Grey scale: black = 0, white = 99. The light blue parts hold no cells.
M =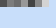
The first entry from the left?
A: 31
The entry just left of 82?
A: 53
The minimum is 26

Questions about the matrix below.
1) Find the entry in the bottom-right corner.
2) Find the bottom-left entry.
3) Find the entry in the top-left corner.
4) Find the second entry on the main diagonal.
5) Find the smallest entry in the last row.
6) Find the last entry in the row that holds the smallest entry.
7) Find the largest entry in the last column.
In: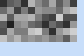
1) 65
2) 75
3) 19
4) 59
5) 36
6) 59
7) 80

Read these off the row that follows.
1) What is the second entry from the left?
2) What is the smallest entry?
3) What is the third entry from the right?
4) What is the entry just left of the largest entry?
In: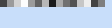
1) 60
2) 10
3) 92
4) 82

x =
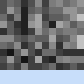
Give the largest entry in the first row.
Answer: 58
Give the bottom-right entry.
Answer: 25
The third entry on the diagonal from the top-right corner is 42
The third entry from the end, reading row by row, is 25
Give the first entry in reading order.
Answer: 31
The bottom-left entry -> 25
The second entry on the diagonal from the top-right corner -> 58
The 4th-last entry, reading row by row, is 19
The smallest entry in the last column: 19
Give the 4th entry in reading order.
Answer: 19
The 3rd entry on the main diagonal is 48
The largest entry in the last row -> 48
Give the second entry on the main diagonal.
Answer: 58
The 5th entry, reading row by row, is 31

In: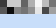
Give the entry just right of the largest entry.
73
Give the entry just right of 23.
79
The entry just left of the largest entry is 68
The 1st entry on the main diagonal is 23
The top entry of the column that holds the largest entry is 95

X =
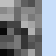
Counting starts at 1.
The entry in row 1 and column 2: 74
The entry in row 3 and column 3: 42
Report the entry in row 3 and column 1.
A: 64
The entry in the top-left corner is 74
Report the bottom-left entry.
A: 3
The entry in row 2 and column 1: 53
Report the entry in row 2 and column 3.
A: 42
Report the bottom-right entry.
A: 37
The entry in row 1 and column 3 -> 53
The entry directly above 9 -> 42

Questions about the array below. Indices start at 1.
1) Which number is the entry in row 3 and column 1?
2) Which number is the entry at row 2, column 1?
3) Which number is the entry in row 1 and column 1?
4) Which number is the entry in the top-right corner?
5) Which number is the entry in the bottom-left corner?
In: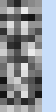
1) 19
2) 64
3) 58
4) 58
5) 70

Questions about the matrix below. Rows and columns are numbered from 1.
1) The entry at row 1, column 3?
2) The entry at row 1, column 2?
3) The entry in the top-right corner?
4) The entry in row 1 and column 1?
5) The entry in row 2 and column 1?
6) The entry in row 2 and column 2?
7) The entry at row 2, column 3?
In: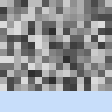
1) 39
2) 67
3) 73
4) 73
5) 24
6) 56
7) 45
